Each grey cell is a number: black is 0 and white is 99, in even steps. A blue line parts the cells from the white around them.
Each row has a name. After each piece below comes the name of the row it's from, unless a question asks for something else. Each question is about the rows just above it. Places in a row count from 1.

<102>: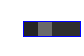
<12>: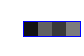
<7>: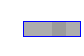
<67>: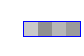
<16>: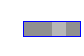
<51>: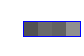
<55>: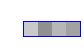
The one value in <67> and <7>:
[60]
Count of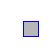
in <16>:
1
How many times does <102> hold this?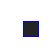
1
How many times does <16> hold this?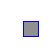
3

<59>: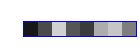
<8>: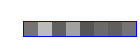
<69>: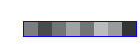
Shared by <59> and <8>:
[33]
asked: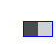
<59>
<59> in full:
[ 9 29 81 33 23 67 77 49]
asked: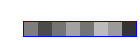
<69>
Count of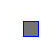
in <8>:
2
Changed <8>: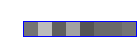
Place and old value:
7, [37]

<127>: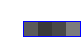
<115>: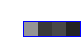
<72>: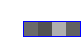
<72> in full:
[41 32 68 38]
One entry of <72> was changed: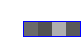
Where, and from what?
4, [38]
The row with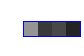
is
<115>
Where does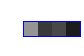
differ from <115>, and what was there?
4, [14]

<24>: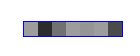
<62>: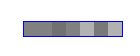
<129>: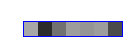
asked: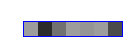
<24>
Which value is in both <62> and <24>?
[44]
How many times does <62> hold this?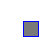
1
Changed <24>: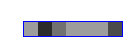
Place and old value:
5, [58]
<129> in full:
[65 17 44 61 58 61 29]
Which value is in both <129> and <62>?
[44]
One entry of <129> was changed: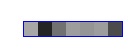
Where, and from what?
2, [17]

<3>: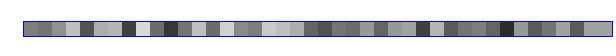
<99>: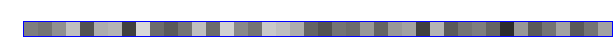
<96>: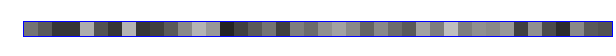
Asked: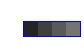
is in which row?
<96>
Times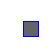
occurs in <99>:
3

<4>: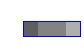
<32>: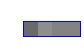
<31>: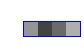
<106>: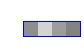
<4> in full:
[37 51 51 68]
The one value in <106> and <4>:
[51]
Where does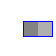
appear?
<4>
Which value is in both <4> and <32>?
[51]
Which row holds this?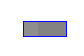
<32>
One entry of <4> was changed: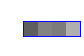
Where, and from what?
3, [51]

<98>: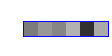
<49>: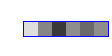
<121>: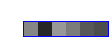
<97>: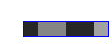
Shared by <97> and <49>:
[52]
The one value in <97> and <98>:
[52]
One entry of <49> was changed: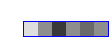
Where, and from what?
2, [52]
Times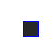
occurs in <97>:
3
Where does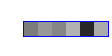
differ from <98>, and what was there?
5, [19]
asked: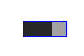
<97>
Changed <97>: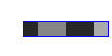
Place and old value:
6, [63]

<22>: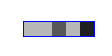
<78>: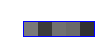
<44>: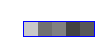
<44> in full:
[78 44 50 26 34]
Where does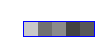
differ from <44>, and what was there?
3, [50]
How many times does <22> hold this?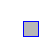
3
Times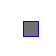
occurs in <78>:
1
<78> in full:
[47 23 44 41 19]
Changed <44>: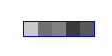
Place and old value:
4, [26]

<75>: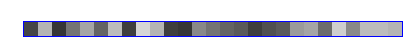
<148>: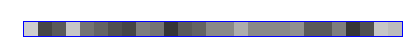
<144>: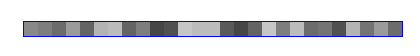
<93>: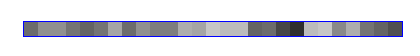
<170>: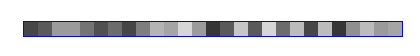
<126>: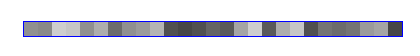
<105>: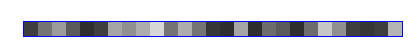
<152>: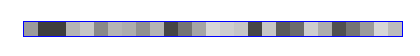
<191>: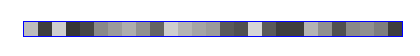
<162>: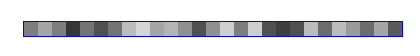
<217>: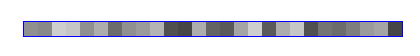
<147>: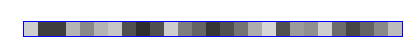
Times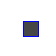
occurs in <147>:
1
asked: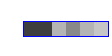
<147>
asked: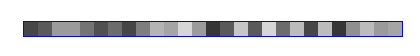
<170>
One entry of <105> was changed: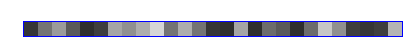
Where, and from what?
1, [24]

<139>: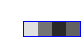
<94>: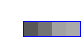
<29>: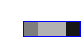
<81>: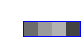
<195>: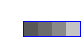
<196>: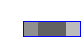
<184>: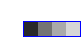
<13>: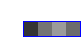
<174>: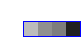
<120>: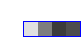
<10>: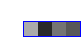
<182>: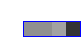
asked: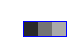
<184>
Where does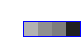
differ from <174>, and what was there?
1, [73]
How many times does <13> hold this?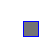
1

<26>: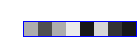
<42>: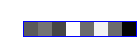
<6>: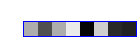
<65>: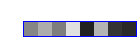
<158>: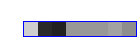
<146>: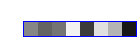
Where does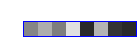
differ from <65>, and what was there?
5, [13]
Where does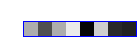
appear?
<6>
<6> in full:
[67 31 67 91  2 80 16 13]
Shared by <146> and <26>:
[9]
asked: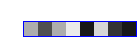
<26>
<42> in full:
[35 45 27 98 42 94 42  2]

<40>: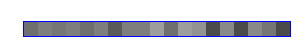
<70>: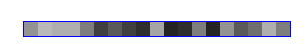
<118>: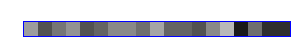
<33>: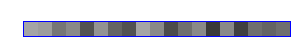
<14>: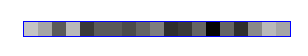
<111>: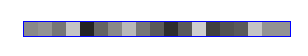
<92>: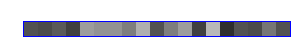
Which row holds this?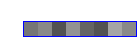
<33>
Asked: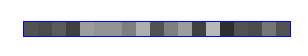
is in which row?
<92>
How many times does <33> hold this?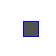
2
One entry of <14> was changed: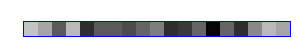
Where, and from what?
5, [22]
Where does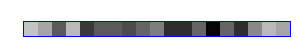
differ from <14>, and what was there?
12, [22]
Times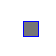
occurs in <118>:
1

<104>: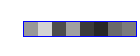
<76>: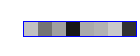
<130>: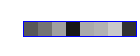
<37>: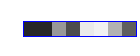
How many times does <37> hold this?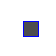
1
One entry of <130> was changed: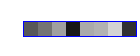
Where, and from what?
7, [78]
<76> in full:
[75 45 62  9 66 69 78 19]
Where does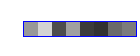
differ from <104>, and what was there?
6, [15]

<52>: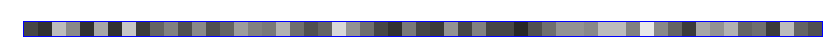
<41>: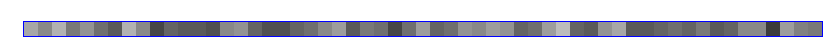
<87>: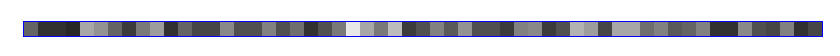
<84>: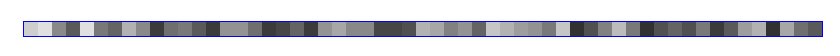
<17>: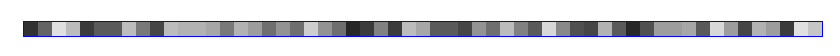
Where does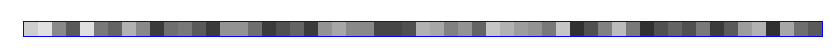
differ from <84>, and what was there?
19, [27]
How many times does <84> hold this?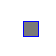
5
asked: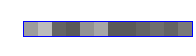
<41>
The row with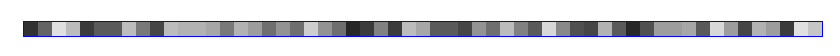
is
<17>

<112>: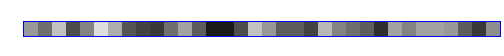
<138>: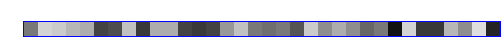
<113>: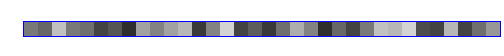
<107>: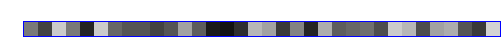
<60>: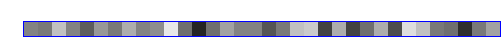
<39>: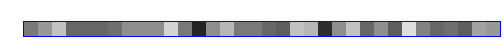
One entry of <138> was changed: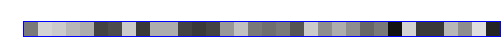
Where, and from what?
8, [75]
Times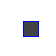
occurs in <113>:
5
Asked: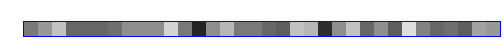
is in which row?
<39>
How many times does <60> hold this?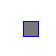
5
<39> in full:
[47 59 75 40 40 40 43 55 55 55 82 47 14 55 71 47 47 40 36 75 71 18 55 75
 40 55 36 86 51 40 43 36 63 59]

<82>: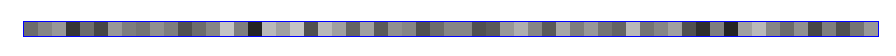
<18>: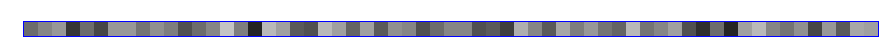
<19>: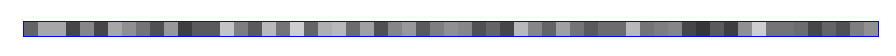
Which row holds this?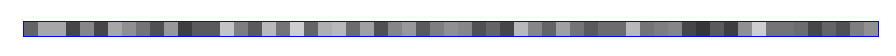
<19>
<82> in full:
[42 52 59 21 42 27 59 49 45 56 49 31 42 52 76 49 14 72 62 76 31 72 62 39
 62 35 56 52 31 42 52 52 31 35 59 68 52 35 65 49 59 45 39 72 45 52 62 31
 18 49 14 62 72 52 42 56 27 49 31 45 59]
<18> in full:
[42 52 59 21 42 27 59 59 45 56 49 31 42 52 76 49 14 72 62 35 31 72 62 39
 62 35 56 52 31 42 52 52 31 35 24 68 52 35 65 49 59 45 39 72 45 52 62 31
 18 42 14 62 72 52 45 56 27 59 35 65 62]
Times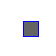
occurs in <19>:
5

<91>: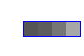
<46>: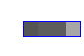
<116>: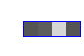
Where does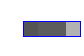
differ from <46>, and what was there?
4, [65]
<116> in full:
[33 36 83 33]
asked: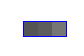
<91>
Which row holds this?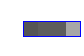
<46>
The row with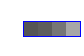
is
<91>

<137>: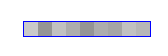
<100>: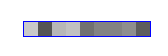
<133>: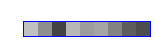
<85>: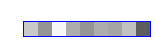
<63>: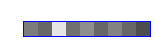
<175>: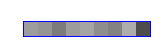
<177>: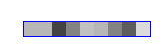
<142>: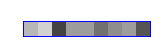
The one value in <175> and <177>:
[51]
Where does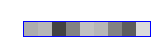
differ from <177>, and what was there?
1, [71]
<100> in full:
[78 33 71 75 44 51 51 55 36]
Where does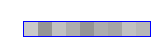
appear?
<137>
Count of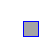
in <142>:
0

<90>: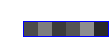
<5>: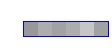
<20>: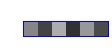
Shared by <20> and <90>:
[29]
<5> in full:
[59 67 63 67 77 63]

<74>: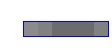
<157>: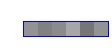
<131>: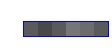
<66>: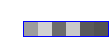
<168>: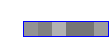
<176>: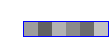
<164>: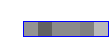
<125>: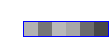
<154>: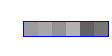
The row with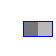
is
<125>
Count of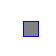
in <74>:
2
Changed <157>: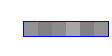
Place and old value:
5, [46]
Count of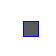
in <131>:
3
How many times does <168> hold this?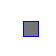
2
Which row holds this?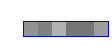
<168>

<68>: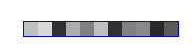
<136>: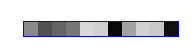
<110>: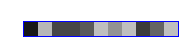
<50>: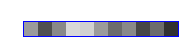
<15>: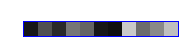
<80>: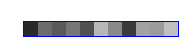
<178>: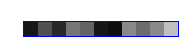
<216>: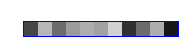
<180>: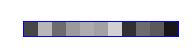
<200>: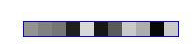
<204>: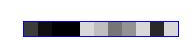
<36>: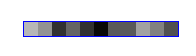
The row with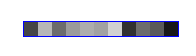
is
<180>
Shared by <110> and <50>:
[27]
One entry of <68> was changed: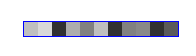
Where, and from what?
10, [16]
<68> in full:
[74 84 19 67 50 74 19 50 53 16 35]
